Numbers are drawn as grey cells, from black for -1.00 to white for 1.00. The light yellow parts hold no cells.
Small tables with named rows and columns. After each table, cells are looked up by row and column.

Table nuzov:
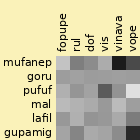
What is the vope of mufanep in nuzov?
-0.42
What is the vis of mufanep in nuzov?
0.35
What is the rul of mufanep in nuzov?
-0.01
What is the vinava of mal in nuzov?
0.47
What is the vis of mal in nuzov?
0.20
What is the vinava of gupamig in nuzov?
0.10
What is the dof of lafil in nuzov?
0.16
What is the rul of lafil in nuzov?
0.38
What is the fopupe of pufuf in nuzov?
0.38
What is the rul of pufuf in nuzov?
0.17
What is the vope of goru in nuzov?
0.23
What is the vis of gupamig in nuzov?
0.29
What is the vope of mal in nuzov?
0.24
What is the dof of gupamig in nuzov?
0.33

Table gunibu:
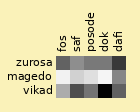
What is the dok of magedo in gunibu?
0.92
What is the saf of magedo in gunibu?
0.64
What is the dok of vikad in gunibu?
-0.98
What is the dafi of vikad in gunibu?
-0.24
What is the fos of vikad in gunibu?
0.35
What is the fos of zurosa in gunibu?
-0.23
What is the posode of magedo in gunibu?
0.75
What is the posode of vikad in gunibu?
-0.09
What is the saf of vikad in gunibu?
-0.39
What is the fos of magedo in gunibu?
0.90
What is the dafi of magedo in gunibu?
0.05
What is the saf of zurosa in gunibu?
0.11
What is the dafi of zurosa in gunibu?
-0.55
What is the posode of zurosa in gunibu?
-0.05
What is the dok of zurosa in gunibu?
-0.05

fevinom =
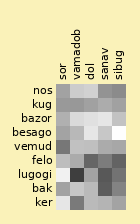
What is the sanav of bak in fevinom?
-0.28
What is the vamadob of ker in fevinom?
-0.04
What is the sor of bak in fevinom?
0.27
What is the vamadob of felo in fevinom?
0.34
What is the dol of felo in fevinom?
-0.21
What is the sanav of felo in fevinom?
-0.03
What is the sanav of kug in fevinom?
0.35
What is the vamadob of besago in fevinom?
0.44
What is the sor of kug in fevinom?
0.20

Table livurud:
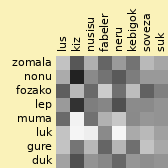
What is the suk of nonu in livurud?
0.20
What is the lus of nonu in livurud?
0.34
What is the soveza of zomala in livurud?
0.45
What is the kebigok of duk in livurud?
0.18
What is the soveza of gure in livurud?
0.53
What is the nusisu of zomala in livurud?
0.37
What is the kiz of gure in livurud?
-0.08
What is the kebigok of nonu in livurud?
-0.02
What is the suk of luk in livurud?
0.26
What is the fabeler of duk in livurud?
0.07
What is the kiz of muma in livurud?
0.90
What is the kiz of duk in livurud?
-0.37
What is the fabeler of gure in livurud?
-0.21
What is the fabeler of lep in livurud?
0.05
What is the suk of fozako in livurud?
0.00
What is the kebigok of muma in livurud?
0.08
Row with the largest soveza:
gure

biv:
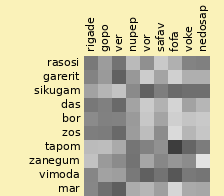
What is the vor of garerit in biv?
0.60
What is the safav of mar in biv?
0.25
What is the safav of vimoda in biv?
-0.10
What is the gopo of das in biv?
0.00
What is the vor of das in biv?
0.59
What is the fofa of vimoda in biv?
-0.32
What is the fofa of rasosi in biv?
0.38
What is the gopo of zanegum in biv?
0.21
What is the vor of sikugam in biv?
-0.24
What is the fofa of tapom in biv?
-0.52
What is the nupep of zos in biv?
0.22
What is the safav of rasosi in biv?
0.58
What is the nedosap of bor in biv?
0.58
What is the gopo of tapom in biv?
0.48
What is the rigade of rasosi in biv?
-0.05
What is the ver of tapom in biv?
0.33
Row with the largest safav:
rasosi

